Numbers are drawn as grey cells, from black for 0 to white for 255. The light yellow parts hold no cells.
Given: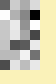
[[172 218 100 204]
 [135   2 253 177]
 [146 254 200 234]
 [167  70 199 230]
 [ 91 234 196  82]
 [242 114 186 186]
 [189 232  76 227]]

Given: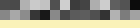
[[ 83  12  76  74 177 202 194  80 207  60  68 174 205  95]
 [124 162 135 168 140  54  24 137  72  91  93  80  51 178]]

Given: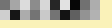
[[113 173 115 166 220 140 215  38 226   6]
 [147 178 207  22 172 116 201 116  19  96]]

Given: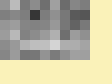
[[134 125 148 187 121 140 111 160 108]
 [ 90  86 127 135 126  54 125 144 120]
 [ 99 121 150 157 133 130 133 152 119]
 [156 144 156 184 130 140 155 176 111]
 [173 164 140 153 179 190 191 212 174]
 [160 159 134 155 118 119 147 123 143]]

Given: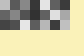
[[ 96  59 191  90 136  55 228]
 [223 168 100 134  82  50  97]
 [ 60 192  68  79 230  93 183]]

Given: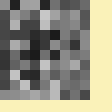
[[ 85 106 144  33 159 162  37 113  77]
 [148  85  75 152 127  90 199 162 123]
 [135  89  71 177  66  67 190 117 125]
 [ 92 136  70  64  65  43  57  27 124]
 [ 52 139  77 171 130  34  56 139 103]
 [113 124  54 107  42  27 112  38 138]
 [168  93  52  97 123  72 194 121 141]
 [ 95 110  72 194  45  40 135  93 122]
 [107 121  68 123 191  67 120 185 114]
 [113  72 138 141 151 166 146 185  81]]
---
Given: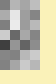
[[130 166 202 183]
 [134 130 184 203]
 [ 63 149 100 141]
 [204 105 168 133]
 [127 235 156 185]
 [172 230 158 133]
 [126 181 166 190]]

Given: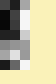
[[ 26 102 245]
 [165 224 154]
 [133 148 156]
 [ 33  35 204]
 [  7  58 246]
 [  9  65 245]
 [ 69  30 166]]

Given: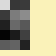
[[ 92  99  34]
 [  4  27  64]
 [ 32 105  88]
 [ 58 124 140]
 [218  55  58]]

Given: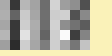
[[159  44 206 166 125 207 167 118 195]
 [182  57 226 170 100 207 250  62 132]
 [166  56 206 173 109 210 142 114  92]
 [175 100 202 166 111 205 208  82 137]
 [171  55 183 163 109 211 158 143  80]]

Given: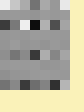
[[115 136  58 110 131  48 181]
 [144 149 150 153 155 153 152]
 [152 154 153 154 149 150 154]
 [143 118 138  57 173 134 165]
 [149 155 149 151 148 153 150]
 [150 152 151 155 154 152 152]
 [ 59 121 238  13 177  79 164]
 [152 153 152 148 155 152 155]
 [236 198 171 115 169 152 232]]

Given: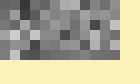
[[124 193  86  81 104 110 113 119 128 113 111 108]
 [122 145 142  70 125 122 144 148  91 176 121 178]
 [162 204 124 196 137 136  77 118 143 182 130 112]
 [120 105 165 110 128 152 140 113 150  72 127 194]
 [111 156  64  92 148 130 139 123 161 142 148 135]
 [100 103  56 110 100 135 172 176  87 131 111 142]]
